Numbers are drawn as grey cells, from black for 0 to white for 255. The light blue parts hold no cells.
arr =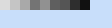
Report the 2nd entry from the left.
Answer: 197
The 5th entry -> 145
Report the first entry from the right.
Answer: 17

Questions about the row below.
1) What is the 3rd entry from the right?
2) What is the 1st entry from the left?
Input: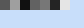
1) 119
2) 87

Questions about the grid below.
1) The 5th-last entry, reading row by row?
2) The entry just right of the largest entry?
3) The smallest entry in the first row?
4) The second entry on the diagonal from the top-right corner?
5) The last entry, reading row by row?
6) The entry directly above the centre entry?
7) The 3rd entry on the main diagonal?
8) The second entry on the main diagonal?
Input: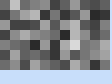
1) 76
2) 118
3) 66
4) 42
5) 118
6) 87
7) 66
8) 118

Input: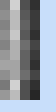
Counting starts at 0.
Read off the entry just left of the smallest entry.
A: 80
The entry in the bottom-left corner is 152
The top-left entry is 131
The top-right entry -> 48
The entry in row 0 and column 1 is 209
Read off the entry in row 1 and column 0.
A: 143
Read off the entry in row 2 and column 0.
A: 131

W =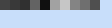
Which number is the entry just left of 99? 48
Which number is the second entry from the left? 57
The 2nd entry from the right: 111

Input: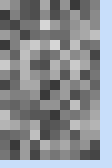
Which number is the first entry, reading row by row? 168
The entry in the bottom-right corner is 69
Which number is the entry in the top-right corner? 128
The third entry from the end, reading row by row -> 118
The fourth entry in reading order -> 78
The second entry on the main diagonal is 128
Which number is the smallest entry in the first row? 57
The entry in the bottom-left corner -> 118
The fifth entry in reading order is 168
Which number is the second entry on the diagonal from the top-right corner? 99
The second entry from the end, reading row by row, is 78

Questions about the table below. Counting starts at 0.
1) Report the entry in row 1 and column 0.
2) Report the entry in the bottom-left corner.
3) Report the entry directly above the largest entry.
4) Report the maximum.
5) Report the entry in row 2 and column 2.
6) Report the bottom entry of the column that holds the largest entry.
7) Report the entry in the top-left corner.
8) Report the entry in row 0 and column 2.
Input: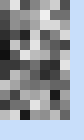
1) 79
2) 187
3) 176
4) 239
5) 122
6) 143
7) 143
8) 79

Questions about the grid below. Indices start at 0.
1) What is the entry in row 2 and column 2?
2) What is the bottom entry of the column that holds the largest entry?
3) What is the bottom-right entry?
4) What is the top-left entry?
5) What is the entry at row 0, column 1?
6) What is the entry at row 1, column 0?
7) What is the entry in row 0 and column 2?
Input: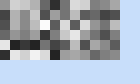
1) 138
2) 218
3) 138
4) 149
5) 209
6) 68
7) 200
